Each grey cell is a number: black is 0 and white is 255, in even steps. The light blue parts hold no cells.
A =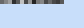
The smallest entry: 35
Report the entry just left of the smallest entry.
148

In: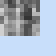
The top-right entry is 93
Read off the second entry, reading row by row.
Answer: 109
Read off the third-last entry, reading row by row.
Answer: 93
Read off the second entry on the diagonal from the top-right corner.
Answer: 136
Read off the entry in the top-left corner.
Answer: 152
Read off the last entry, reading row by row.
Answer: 181
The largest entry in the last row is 207
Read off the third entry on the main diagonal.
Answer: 136
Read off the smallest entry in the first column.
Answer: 109
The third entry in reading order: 64
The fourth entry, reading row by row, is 93

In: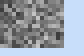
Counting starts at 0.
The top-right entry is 103
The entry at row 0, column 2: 75
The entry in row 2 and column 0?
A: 61
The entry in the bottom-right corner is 130
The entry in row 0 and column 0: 75
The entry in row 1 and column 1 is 157
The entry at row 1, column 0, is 87
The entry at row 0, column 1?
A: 87
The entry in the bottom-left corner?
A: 169
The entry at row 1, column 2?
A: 61

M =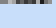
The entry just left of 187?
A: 130
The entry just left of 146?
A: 114

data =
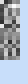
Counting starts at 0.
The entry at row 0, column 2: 80
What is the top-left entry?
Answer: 222
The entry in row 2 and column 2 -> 110
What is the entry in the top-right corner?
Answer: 136
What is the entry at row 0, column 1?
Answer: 49
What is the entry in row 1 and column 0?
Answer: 80
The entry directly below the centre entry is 136
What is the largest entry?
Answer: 250
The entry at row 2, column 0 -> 65
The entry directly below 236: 123
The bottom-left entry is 80
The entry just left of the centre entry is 123

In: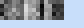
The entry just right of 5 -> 165
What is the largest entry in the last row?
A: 193
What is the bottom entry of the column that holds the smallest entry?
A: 50
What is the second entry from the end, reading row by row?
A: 66
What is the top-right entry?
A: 92
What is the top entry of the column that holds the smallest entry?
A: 50
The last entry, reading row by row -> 66
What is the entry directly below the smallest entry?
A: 21
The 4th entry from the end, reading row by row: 135
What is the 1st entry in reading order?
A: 135
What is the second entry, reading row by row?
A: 66
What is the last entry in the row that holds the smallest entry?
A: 50
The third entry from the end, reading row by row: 80
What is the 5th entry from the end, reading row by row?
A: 165
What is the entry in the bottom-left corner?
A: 135
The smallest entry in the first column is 21

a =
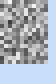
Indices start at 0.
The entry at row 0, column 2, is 243
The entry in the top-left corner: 172
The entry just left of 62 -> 172
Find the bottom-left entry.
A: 88
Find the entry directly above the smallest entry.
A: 214
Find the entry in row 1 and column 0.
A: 88
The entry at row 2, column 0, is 144
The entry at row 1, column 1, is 144
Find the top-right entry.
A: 157
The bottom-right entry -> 201
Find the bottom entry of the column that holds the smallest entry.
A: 128
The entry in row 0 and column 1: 201
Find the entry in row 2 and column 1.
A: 201

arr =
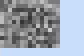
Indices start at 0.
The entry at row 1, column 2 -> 147
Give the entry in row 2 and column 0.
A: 111
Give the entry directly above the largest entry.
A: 96
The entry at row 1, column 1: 111
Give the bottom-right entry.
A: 175
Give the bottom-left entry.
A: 159
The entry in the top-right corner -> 123
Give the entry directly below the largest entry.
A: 96
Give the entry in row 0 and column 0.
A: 96
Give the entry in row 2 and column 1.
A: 96
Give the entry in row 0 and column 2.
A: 96
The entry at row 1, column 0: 96
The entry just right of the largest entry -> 111
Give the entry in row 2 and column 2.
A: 189
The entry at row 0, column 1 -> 147

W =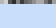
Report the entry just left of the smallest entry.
87
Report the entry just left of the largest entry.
182
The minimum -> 46
